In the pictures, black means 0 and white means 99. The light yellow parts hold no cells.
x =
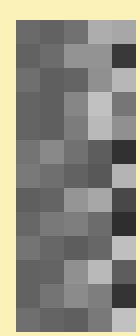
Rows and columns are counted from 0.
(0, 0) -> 41
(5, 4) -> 19
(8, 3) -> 42
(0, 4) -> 65
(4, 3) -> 72
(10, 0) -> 38
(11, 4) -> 20
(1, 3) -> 57
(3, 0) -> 39
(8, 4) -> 18
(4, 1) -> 37
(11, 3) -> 49
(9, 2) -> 36
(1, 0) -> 38
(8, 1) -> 47
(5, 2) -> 44
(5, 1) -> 53
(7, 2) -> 58

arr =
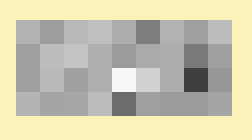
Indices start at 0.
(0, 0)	69
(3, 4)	42
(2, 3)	68
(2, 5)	81
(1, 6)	67
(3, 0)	70
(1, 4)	60
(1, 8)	62
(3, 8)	64

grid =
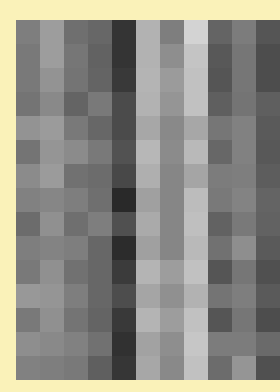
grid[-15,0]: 49
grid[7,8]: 47
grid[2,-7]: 22
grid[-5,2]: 44
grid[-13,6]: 60
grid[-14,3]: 38
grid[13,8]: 48
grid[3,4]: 29
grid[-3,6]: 61
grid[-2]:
[55, 53, 50, 44, 19, 63, 55, 77, 48, 48, 41]
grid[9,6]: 52
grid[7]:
[50, 52, 49, 43, 16, 62, 52, 73, 47, 51, 39]
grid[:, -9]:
[43, 46, 45, 39, 47, 54, 44, 49, 43, 49, 44, 49, 45, 50, 47]
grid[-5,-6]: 70
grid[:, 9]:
[48, 46, 46, 45, 50, 50, 49, 51, 47, 55, 46, 49, 46, 48, 58]
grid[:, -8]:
[40, 38, 39, 47, 40, 47, 42, 43, 49, 40, 40, 40, 39, 44, 37]
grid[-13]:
[47, 57, 45, 39, 22, 70, 60, 75, 33, 46, 30]
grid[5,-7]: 32
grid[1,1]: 61
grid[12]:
[47, 56, 45, 39, 22, 70, 61, 75, 33, 46, 30]
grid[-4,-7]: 30
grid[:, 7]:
[82, 76, 75, 75, 65, 72, 64, 73, 74, 72, 75, 69, 75, 77, 75]
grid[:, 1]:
[61, 61, 57, 53, 60, 58, 60, 52, 56, 51, 56, 58, 56, 53, 49]
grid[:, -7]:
[20, 20, 22, 29, 29, 32, 28, 16, 31, 17, 23, 30, 22, 19, 21]
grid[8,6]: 52
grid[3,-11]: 45
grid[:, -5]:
[49, 55, 60, 58, 53, 54, 52, 52, 52, 52, 61, 56, 61, 55, 53]
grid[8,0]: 42

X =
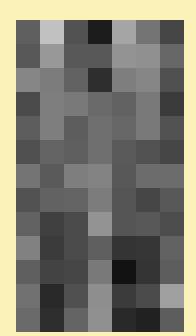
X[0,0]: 37
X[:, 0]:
[37, 34, 52, 29, 36, 31, 45, 32, 38, 50, 37, 44, 41]
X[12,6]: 36
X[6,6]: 42
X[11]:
[44, 16, 31, 55, 23, 29, 62]
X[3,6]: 23
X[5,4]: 35
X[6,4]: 34
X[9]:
[50, 23, 29, 37, 20, 21, 38]
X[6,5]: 42
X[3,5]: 47
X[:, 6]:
[27, 40, 31, 23, 32, 27, 42, 34, 30, 38, 36, 62, 36]
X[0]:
[37, 75, 32, 11, 64, 45, 27]
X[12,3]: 56
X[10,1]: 26
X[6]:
[45, 35, 49, 51, 34, 42, 42]
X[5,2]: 37
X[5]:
[31, 39, 37, 43, 35, 32, 27]
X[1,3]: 34
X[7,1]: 38
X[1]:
[34, 59, 34, 34, 57, 56, 40]

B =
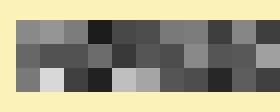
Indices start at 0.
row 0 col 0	53
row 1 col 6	30
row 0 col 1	58
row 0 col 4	28
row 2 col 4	74
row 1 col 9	34
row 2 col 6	33
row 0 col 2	48
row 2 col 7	30
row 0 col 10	24

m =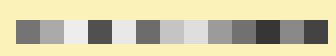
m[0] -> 45
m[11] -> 53
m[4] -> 90
